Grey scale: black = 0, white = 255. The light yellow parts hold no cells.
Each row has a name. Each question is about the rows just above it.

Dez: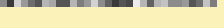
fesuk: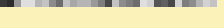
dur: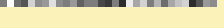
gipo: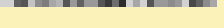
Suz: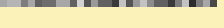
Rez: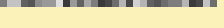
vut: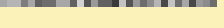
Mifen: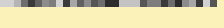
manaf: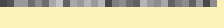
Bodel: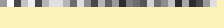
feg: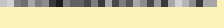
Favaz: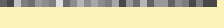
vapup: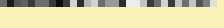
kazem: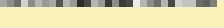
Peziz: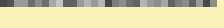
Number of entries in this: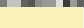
12
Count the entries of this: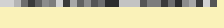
31
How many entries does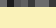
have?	8
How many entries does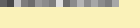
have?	17
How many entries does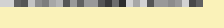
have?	29
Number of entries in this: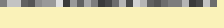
31
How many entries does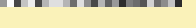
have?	26

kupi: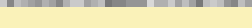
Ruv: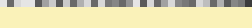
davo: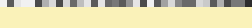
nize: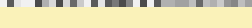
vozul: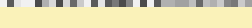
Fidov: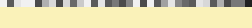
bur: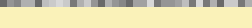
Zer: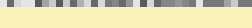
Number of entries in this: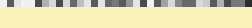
36
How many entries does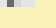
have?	5
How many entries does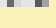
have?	7
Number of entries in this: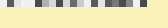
21
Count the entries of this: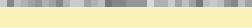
36

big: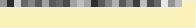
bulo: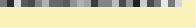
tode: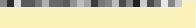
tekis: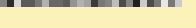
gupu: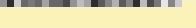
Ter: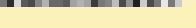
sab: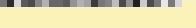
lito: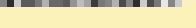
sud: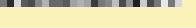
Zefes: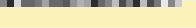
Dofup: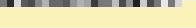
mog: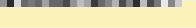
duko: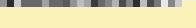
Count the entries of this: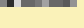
11
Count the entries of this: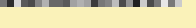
26

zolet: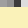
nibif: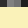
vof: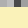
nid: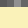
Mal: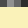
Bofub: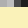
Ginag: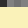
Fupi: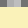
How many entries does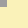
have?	1
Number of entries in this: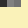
3
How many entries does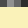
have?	4
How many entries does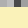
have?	4

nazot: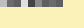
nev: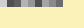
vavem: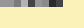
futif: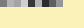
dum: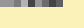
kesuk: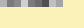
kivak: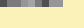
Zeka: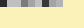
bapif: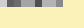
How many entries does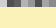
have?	8
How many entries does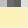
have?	4
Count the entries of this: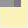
3
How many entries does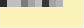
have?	9

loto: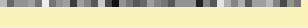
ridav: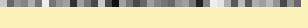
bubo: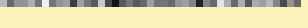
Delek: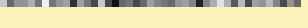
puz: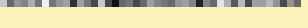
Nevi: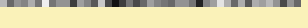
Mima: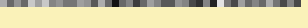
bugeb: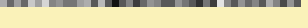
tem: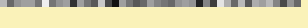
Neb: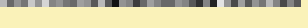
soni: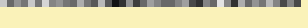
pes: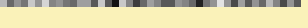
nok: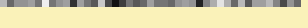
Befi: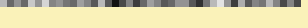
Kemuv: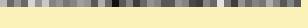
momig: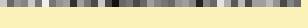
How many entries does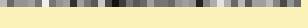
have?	43
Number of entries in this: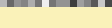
16
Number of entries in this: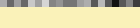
20
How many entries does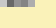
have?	5
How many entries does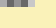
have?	5

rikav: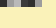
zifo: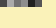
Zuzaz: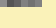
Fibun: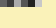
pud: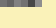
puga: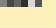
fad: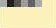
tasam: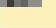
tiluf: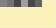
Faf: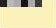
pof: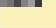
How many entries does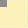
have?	1
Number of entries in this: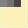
3
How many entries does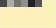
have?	6
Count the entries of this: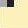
2
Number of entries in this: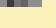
6

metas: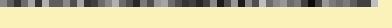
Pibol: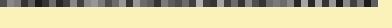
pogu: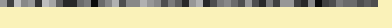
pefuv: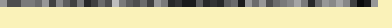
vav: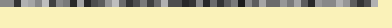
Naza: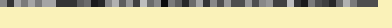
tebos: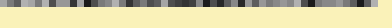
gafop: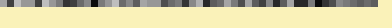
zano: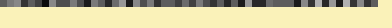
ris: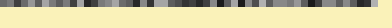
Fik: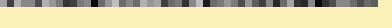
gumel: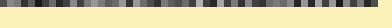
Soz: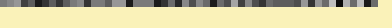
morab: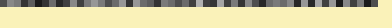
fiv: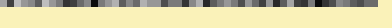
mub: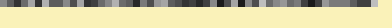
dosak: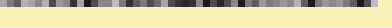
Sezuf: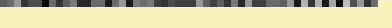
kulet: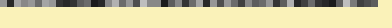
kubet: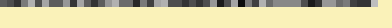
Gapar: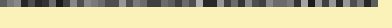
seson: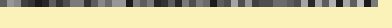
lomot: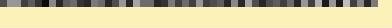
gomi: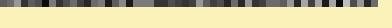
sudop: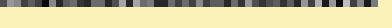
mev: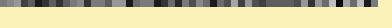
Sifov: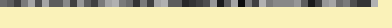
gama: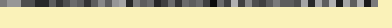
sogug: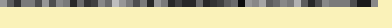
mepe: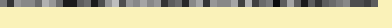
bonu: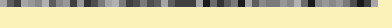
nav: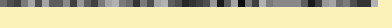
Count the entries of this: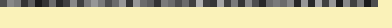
54
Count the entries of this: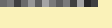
14
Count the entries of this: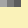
3
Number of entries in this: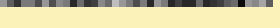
39

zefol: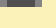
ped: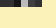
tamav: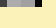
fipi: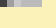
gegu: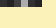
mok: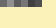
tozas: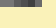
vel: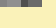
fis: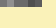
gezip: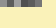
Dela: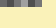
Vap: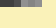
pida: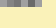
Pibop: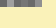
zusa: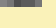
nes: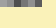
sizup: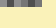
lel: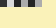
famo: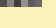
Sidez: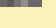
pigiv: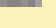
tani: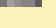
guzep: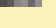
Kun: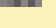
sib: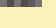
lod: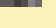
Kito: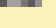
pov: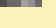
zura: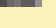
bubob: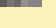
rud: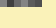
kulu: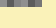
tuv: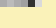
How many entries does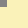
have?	1
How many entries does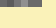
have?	6
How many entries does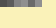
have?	6
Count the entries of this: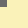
1
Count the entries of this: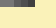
5

